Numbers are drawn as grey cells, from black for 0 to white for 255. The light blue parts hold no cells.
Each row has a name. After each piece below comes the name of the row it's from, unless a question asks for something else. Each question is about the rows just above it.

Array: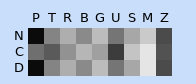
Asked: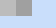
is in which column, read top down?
G
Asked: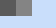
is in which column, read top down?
T
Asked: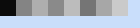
N
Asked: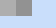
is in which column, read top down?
R
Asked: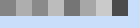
N
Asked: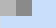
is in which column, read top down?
B

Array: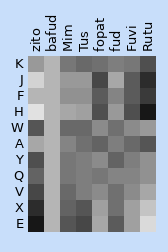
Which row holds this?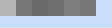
K
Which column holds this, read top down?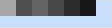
zito
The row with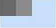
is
W

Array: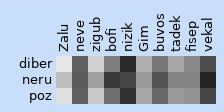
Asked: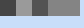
neru
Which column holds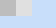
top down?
Zalu
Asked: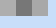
diber
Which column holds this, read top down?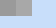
Gim
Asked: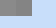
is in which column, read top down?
fisep
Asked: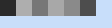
diber

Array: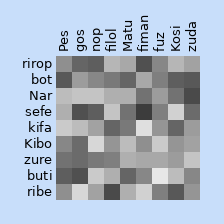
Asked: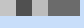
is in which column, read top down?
gos
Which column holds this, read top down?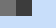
fiman

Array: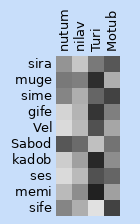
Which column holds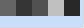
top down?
Turi
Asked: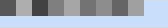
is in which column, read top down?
Motub
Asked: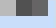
ses
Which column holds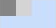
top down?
nutum

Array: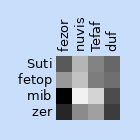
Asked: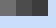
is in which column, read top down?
duf
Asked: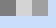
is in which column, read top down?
Tefaf
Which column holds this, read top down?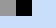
fezor
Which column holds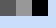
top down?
fezor
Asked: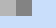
Suti
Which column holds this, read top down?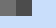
duf
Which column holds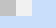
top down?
nuvis

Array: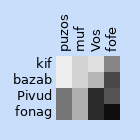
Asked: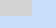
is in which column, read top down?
muf
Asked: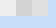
kif

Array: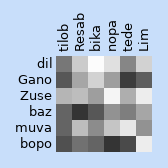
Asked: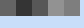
baz
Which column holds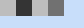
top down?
Resab
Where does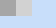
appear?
Gano
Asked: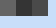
bopo

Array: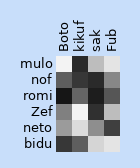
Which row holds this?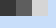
bidu
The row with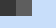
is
bidu
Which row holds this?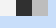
Zef
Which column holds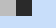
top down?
sak
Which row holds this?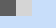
bidu
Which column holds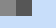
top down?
Fub

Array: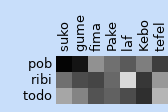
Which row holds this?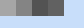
todo
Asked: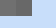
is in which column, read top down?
Pake
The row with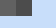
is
todo

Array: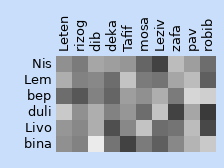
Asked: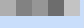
duli
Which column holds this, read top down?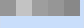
Tafif

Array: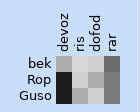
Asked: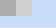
Guso
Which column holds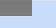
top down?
rar
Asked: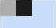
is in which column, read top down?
devoz

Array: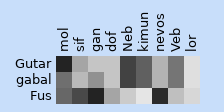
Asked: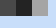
Fus
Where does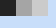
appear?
Fus
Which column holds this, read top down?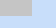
dof

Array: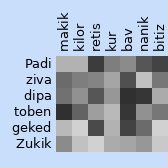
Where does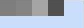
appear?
ziva
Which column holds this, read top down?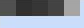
bav
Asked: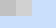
Zukik

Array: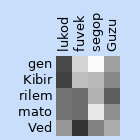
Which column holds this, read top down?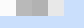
segop
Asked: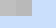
Kibir
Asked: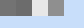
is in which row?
mato
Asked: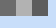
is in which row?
rilem
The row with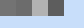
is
rilem
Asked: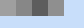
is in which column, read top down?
Guzu

